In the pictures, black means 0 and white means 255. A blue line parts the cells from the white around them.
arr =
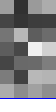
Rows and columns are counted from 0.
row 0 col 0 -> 158
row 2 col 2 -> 93
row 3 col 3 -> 209
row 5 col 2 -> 184
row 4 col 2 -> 106
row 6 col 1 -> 140
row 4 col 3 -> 126
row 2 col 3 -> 108
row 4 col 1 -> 105

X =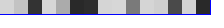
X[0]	213
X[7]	213
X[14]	41
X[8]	215

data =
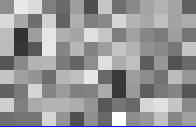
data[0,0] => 142
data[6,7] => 171
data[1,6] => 127
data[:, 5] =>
[157, 174, 165, 182, 100, 191, 128, 172, 80]
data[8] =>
[112, 117, 117, 213, 148, 80, 143, 104, 255, 140, 152, 193, 134, 159]
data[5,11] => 115
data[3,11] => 137
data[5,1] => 160
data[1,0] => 217
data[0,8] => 110
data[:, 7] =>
[198, 137, 198, 158, 223, 104, 171, 88, 104]
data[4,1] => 137
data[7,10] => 215
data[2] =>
[189, 49, 157, 229, 175, 165, 223, 198, 125, 161, 135, 123, 158, 117]
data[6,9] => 153
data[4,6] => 142
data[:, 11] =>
[178, 191, 123, 137, 151, 115, 121, 225, 193]
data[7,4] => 179
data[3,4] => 133
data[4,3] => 182
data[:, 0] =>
[142, 217, 189, 187, 85, 196, 96, 207, 112]
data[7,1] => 127
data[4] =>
[85, 137, 179, 182, 122, 100, 142, 223, 173, 191, 92, 151, 83, 105]
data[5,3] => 109
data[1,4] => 98
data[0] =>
[142, 232, 219, 127, 105, 157, 78, 198, 110, 137, 165, 178, 165, 96]
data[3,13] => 197
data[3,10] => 146
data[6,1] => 121

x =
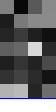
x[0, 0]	129
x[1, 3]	139
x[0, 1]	8
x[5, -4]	50
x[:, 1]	[8, 121, 59, 104, 53, 66, 185]
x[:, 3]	[138, 139, 16, 41, 75, 19, 110]

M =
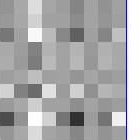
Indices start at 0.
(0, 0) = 148
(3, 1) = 157
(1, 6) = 163
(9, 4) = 157
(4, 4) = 162
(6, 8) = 172
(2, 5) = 96
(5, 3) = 159
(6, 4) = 155
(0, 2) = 221
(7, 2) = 206
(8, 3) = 209
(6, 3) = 224
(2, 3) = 186
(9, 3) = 164
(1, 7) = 149
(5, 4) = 162
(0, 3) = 165
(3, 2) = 130
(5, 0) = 158
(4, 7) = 179
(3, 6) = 154
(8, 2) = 253
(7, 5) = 142
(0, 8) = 162
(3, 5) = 179
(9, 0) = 150

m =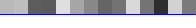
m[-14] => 185
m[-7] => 101
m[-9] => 166
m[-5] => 217
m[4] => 223

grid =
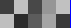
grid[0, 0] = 62
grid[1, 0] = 191

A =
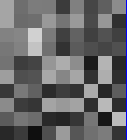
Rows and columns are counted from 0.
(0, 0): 165
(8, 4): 36
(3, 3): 112
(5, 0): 158
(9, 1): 59
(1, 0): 165
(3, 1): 130
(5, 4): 134
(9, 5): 86
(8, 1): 118
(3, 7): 69
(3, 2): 195
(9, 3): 79
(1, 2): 110
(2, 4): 64
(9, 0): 40
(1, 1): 107
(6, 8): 93
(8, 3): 41
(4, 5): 141
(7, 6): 46
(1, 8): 48
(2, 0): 130
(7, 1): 60
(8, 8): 188

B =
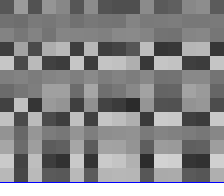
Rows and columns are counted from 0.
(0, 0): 87
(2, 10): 132
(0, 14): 141
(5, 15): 116
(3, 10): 189
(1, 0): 113
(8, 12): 201
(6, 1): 118
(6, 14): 154
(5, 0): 127
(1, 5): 113
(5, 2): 124
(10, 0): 166
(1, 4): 125
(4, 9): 175
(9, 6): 126
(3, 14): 184
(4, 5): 198
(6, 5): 108
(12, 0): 184
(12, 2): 186
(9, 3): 124
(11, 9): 177
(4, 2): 186
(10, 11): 156
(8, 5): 192
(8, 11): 203
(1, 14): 120
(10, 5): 166
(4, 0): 198
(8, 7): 197
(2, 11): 115
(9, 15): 135
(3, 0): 62
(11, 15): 208
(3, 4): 185
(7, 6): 144
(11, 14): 49

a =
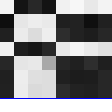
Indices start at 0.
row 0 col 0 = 243
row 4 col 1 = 229
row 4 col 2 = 232
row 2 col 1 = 235
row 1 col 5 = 34
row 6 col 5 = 34
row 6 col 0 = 33
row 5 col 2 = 223
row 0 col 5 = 247
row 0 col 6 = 232
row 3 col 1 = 29
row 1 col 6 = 15
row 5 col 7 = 39
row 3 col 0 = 241
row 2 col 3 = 238
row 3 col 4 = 232
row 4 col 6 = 46
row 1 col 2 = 237

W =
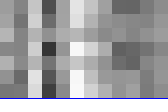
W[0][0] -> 157
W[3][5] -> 247
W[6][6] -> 209
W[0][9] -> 101
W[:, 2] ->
[197, 208, 179, 206, 180, 226, 218]
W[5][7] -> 153
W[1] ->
[163, 116, 208, 108, 163, 223, 178, 147, 140, 135, 132, 150]
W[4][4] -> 172
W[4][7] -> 146
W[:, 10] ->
[122, 132, 145, 115, 134, 125, 123]
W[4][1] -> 138
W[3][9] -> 103
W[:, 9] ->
[101, 135, 133, 103, 100, 151, 160]
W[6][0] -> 119
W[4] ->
[177, 138, 180, 116, 172, 198, 172, 146, 109, 100, 134, 147]
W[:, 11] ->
[140, 150, 156, 135, 147, 149, 141]
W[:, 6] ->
[195, 178, 157, 211, 172, 191, 209]
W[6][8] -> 147
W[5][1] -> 106
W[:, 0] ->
[157, 163, 181, 135, 177, 146, 119]
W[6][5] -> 249
